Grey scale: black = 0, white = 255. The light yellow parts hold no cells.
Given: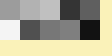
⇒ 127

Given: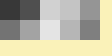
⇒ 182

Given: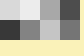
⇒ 197

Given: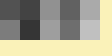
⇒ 110

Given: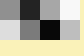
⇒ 8

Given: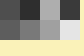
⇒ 160
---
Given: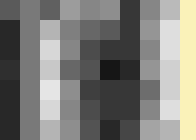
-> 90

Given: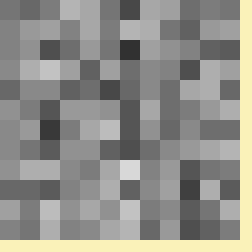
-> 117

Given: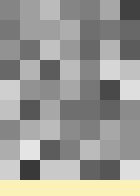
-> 133

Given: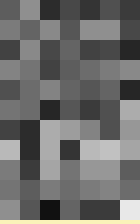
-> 93

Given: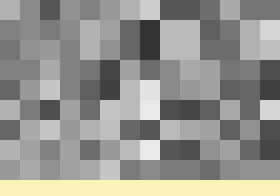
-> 177
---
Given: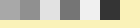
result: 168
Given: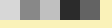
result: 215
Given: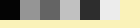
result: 4
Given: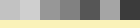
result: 194
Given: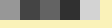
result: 151
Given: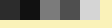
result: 44
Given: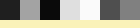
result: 31
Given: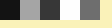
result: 19
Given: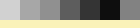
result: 209
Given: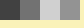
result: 65
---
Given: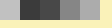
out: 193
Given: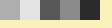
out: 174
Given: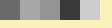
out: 106
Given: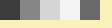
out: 61
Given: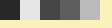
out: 40
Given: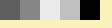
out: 95
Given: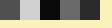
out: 80
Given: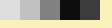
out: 221
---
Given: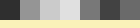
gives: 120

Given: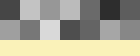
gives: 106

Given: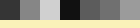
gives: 92

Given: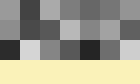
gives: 103

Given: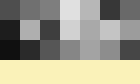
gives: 183

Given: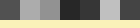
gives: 54

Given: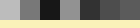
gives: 50
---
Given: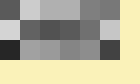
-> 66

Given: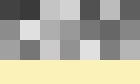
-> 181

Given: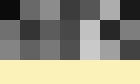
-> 66

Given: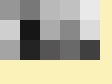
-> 64

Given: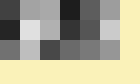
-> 150

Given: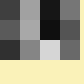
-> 105

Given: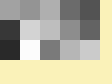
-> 203
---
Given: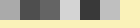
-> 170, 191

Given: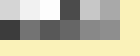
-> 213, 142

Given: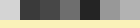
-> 212, 178

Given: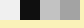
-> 240, 163

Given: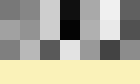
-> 120, 140

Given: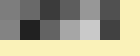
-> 125, 65

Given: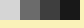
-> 213, 24

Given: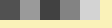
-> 81, 211
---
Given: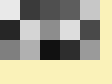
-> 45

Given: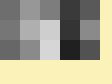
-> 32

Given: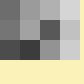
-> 147

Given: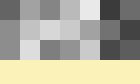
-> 73

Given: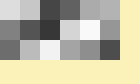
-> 142

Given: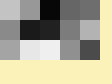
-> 144

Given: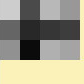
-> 176

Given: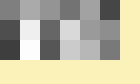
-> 183

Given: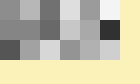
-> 177

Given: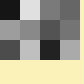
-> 34
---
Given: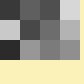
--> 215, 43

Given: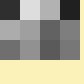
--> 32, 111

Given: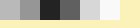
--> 249, 185

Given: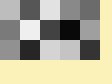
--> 107, 145

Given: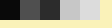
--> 220, 9

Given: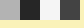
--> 67, 179

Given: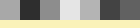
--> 97, 168

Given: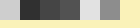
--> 141, 206
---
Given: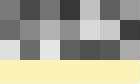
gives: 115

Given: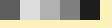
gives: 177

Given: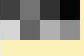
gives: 49

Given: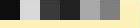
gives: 57

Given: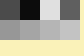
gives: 224

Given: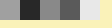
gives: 137

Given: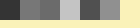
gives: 107
